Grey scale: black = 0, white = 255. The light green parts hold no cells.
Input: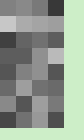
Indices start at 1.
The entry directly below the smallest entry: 158
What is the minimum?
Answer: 56
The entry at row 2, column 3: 164
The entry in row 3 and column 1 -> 64
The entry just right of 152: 78
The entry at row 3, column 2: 100
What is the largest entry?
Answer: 199
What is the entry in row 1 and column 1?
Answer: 129
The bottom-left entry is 71
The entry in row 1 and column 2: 137

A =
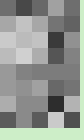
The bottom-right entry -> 79
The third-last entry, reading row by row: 91
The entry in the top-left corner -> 110
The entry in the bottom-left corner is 91
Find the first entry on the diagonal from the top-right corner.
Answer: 110
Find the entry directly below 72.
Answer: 194
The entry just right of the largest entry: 173
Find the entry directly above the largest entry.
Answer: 187
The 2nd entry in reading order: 72
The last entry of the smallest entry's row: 179
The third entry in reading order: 104
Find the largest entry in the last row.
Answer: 202
